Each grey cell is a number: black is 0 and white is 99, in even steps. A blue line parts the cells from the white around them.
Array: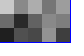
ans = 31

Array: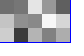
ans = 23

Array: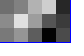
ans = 58

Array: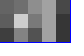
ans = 51

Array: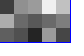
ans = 31

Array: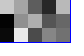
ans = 91

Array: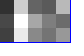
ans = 91

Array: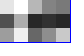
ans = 93
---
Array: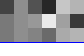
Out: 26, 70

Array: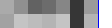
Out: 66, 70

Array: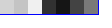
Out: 82, 47

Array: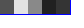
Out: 32, 20

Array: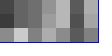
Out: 27, 50

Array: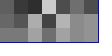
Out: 37, 57

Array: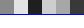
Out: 53, 22

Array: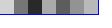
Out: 82, 72

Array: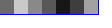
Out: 41, 63

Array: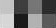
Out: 76, 35
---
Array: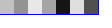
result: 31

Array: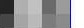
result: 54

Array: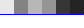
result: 14

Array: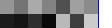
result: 79

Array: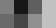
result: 75

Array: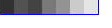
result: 89

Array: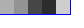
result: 80

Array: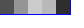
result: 18
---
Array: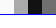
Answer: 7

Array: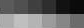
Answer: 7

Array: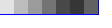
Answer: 21

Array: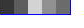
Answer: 56

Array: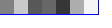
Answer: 67

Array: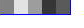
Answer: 21

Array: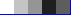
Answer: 12

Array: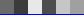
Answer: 77

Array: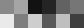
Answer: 38

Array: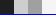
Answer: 62
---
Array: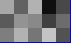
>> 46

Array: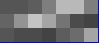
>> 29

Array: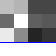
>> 14

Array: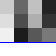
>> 34

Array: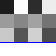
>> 81

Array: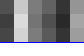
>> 48
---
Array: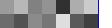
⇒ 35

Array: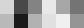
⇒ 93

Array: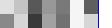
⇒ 95

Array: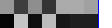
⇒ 12

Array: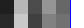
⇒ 50

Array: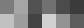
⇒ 57

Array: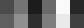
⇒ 91

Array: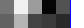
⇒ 23

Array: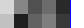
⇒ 49
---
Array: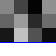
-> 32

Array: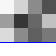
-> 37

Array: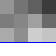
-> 80

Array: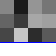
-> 17

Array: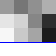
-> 64

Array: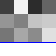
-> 54

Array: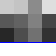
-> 44

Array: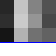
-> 44
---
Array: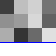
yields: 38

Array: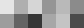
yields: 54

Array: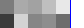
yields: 90

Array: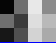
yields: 72

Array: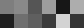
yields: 67

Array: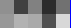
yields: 44

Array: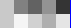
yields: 20

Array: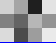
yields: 57

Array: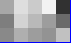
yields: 41
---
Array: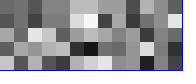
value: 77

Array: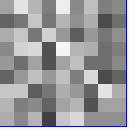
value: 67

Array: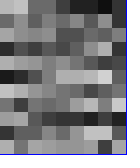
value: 68

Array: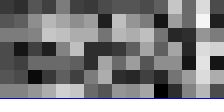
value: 51

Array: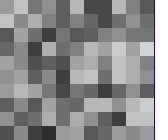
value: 31

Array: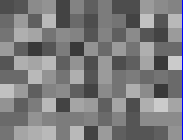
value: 45
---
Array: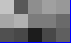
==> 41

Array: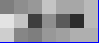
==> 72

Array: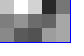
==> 65

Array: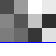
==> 18

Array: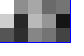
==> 8

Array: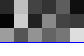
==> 23

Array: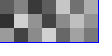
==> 57

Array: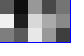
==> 53

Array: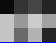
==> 63
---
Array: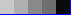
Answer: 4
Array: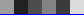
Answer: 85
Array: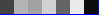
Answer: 5
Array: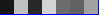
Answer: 63
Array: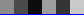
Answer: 78
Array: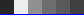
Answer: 25
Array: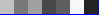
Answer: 14
